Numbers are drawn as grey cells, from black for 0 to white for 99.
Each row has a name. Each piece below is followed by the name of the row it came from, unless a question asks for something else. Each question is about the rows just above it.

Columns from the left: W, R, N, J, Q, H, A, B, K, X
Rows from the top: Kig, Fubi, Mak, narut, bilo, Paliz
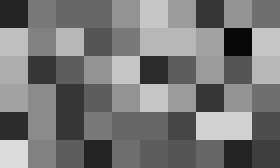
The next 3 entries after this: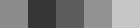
[60 21 57]
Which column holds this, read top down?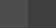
X
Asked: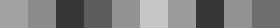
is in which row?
narut
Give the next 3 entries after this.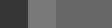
[27 81 81]
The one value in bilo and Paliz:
[40]
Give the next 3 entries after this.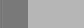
[63  3 77]
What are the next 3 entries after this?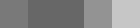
[60 21 57]

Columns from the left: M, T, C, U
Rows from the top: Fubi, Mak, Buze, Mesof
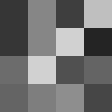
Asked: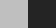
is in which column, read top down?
U
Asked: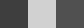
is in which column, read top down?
C
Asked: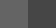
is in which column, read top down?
U
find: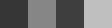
Fubi
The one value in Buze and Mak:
[81]

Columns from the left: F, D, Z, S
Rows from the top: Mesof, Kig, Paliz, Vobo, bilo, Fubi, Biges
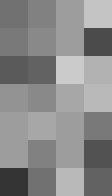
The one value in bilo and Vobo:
[65]
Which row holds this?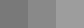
Kig
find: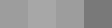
bilo

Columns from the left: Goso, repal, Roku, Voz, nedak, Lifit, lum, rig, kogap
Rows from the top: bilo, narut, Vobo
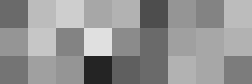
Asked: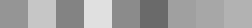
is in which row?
narut
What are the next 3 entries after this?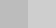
[65 69 30]

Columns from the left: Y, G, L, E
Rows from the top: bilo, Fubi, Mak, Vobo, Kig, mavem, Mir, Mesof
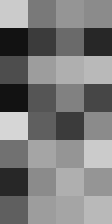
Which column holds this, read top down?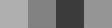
L
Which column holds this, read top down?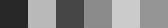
E
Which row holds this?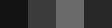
Fubi
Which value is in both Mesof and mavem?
[64]
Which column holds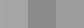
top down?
G

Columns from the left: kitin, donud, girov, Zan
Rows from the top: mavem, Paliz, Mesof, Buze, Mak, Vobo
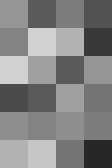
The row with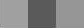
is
Mesof
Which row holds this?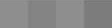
Mak
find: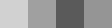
Mesof
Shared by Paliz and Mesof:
[81]
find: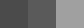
Buze

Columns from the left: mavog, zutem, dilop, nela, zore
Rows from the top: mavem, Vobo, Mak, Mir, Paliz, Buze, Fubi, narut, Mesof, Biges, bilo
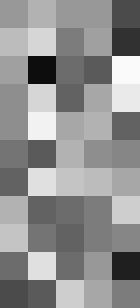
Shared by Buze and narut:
[69]
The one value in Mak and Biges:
[42]

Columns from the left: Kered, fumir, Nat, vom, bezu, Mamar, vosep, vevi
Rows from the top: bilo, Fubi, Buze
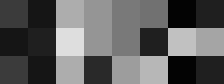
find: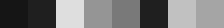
Fubi
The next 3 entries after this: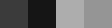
[47 44  1]
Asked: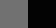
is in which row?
bilo
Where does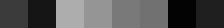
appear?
bilo

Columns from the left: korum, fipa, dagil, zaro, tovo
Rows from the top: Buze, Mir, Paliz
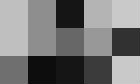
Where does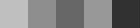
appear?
Mir
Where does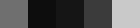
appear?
Paliz

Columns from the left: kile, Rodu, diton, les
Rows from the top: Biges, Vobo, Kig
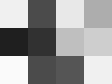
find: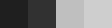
Vobo
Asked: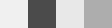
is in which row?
Biges
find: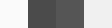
Kig
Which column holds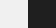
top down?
kile

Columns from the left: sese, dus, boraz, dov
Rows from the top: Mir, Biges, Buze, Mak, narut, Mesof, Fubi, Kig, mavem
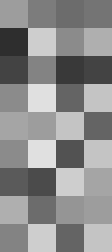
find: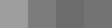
Mir
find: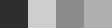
Biges
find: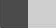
Fubi
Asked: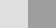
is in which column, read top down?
dus
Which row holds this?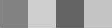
mavem

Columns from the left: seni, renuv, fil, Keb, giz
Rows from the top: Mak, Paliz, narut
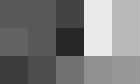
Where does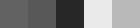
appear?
Paliz
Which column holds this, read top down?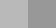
giz
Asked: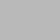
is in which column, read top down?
giz
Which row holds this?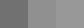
narut
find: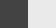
Mak
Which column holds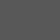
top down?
renuv
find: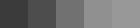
narut

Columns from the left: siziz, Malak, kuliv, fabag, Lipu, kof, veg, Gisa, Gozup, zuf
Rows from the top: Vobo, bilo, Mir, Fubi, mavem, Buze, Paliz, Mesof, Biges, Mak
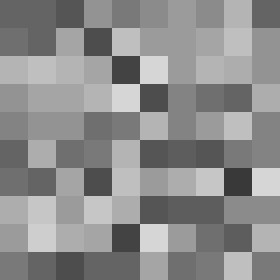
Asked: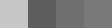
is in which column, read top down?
Gisa
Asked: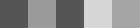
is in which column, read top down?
kof
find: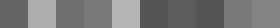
Buze
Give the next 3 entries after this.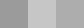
[33 36 36]
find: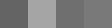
Mak
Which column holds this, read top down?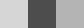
kof

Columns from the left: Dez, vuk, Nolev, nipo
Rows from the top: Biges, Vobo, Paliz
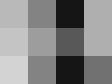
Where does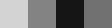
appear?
Paliz
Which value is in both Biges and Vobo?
[68]
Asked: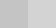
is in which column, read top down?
Dez
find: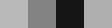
Biges

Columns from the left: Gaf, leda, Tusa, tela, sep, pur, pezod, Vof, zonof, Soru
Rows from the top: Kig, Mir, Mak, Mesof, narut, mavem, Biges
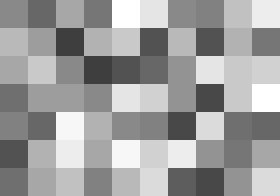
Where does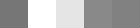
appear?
Kig
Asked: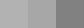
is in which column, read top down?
tela
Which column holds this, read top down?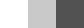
sep

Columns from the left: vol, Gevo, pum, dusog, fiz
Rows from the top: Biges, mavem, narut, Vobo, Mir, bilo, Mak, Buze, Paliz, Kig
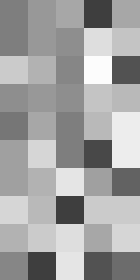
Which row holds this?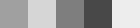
bilo
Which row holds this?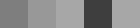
Biges
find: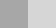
Paliz

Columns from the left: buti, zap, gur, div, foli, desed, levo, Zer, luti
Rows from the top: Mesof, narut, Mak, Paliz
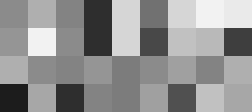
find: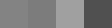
Paliz
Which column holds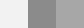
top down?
zap
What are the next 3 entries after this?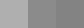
[58 48 54]
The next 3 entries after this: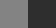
[83 44 83]
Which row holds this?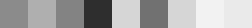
Mesof
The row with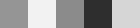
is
narut
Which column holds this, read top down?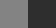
gur

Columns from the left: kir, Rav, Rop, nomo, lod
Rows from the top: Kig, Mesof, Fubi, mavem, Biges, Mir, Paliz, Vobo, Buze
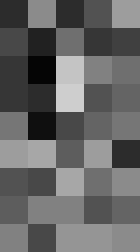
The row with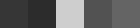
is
mavem
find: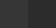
mavem
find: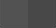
Paliz
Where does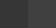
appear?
Mesof
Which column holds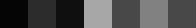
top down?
Rav

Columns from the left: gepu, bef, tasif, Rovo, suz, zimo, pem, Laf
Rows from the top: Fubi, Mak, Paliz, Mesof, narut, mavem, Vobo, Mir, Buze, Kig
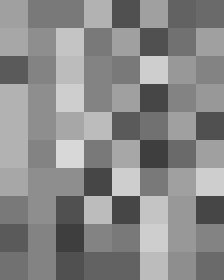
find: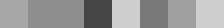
Vobo
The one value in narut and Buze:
[35]
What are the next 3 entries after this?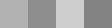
[62 27 51]
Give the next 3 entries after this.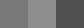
[73 27 76]
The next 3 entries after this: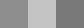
[62 31 44]

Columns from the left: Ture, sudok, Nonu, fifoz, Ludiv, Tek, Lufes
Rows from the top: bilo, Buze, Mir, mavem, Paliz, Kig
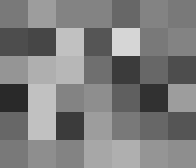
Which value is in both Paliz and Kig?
[47]
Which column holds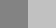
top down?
Nonu
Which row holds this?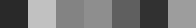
mavem
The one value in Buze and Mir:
[30]
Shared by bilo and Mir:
[40]
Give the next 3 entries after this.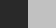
[51 55 37]
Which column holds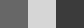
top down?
Ludiv

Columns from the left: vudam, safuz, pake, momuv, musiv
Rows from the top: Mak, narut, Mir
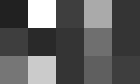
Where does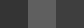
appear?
Mir
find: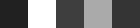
Mak
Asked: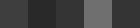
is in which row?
narut
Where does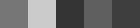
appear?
Mir

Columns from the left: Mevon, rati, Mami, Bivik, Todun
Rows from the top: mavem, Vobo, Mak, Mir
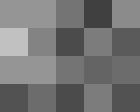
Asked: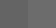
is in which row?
Mak
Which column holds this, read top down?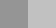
Mevon

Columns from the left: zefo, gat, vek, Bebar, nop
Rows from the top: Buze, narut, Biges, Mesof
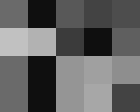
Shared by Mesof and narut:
[6]
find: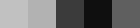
narut
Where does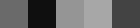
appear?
Mesof
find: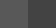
Buze

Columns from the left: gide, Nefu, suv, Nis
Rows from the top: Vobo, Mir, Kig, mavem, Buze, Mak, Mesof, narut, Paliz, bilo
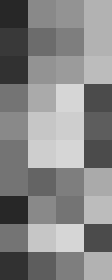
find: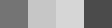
Paliz
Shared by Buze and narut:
[53]
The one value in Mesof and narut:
[45]

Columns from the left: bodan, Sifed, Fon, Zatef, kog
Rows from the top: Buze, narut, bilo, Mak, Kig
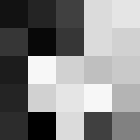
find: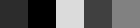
Kig
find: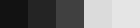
Buze
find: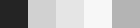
Mak
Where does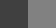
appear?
Kig
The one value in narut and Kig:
[85]

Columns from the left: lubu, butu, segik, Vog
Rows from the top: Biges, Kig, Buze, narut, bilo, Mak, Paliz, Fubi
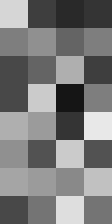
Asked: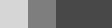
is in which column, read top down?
lubu
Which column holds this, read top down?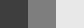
Vog
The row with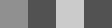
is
Mak
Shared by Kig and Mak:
[56]
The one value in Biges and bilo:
[20]
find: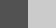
Mak
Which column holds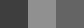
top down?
butu

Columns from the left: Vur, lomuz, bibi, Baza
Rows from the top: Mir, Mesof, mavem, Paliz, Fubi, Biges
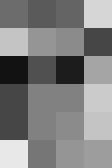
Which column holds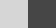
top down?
Baza
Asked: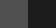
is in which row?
mavem
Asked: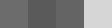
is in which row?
Mir
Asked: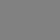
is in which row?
Paliz
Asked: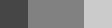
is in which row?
Paliz
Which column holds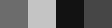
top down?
Vur

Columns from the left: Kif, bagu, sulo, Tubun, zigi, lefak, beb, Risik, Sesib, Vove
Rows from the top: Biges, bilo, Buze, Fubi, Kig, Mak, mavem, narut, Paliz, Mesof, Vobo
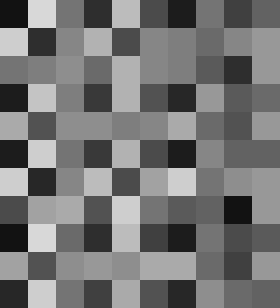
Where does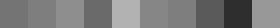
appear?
Buze
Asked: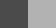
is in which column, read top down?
zigi
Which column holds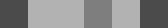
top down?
zigi

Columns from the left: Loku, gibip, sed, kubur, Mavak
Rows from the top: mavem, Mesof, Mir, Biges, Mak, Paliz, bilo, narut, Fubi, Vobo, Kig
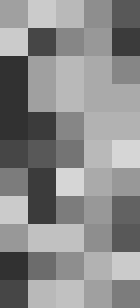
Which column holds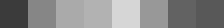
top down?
Mavak
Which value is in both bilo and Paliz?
[83]
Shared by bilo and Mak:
[23]

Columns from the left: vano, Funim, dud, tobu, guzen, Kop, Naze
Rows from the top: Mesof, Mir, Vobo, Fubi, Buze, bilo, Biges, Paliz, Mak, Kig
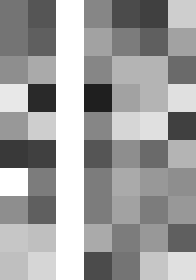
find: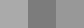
Mak
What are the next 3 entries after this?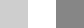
[83 87 25]
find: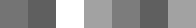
Mir
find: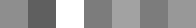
Paliz

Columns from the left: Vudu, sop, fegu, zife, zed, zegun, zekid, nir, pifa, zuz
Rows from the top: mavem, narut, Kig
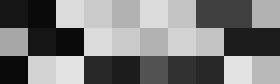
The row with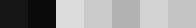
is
narut
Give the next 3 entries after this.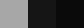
[85 79 69]

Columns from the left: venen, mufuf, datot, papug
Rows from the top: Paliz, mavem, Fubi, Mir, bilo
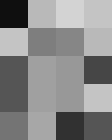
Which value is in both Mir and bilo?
[33]
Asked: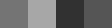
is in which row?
bilo

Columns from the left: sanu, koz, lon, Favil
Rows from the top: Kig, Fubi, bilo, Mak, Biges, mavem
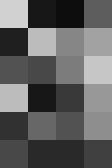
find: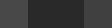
mavem
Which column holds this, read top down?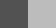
sanu
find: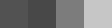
bilo
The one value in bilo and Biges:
[32]

